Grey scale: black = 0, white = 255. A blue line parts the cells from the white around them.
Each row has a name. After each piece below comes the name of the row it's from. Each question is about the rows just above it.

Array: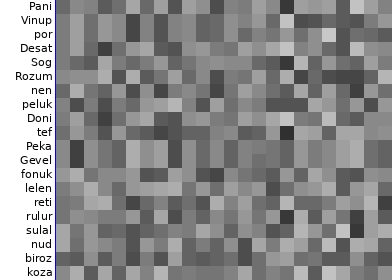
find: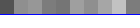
Doni
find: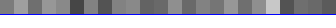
por
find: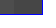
Rozum

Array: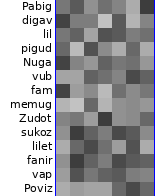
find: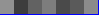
sukoz
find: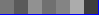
Pabig
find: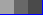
Poviz
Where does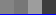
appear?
Zudot

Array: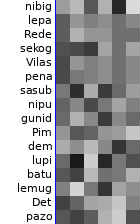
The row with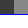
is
gunid
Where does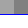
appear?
nipu

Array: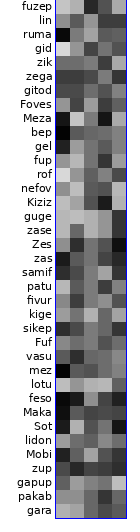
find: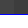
zup
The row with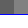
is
rof
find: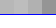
guge
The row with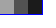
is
Kiziz

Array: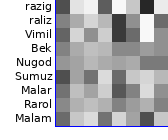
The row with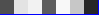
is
razig
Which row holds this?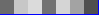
Malam
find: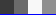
Vimil
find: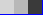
raliz
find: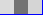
Malam
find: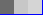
Sumuz

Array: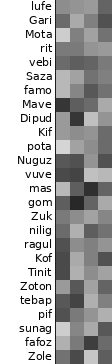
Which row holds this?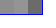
Kif
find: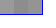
Kif
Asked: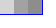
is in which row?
pota
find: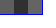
mas
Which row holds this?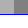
tebap
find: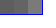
vebi
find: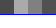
Kof

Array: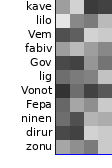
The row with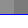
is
zonu
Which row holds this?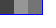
Gov
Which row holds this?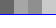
Fepa
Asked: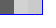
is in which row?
Vem

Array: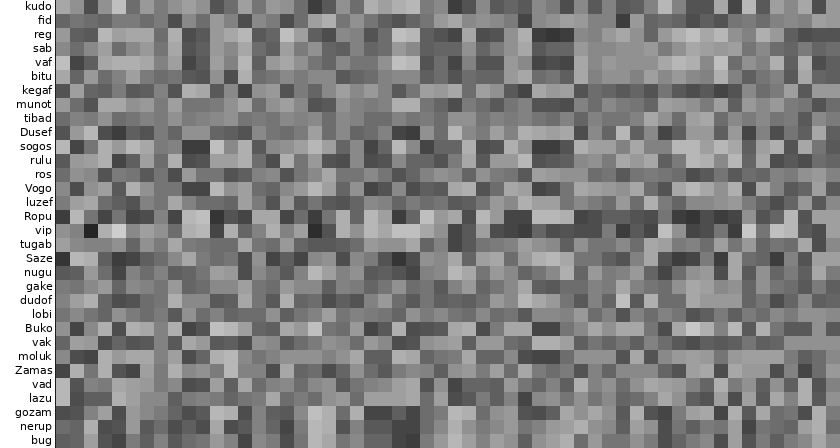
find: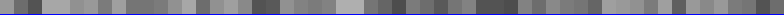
munot
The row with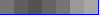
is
fid
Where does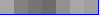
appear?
gake
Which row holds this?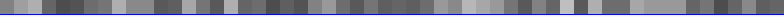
dudof
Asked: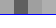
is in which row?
sogos
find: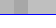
vip
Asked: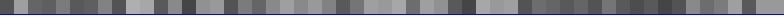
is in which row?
kegaf

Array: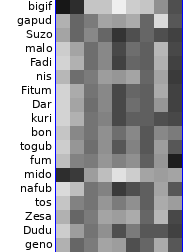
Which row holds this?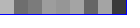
nis
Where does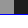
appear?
fum
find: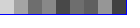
Dar
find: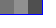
Dudu

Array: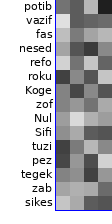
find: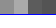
Sifi
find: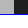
potib
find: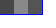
Koge
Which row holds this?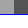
nesed

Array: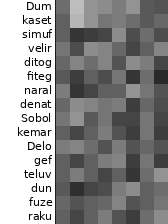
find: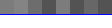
Delo
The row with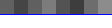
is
raku
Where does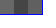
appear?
velir
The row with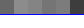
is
denat
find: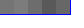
kaset
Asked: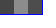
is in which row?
simuf
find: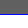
naral

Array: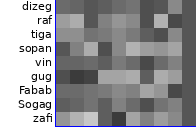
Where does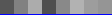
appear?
sopan
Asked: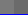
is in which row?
vin
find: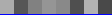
raf
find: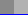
sopan
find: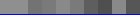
tiga
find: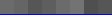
dizeg
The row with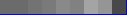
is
Fabab

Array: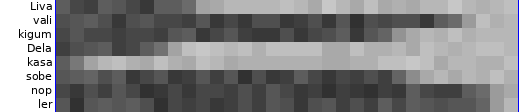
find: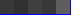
nop
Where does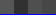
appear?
vali
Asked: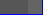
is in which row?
ler

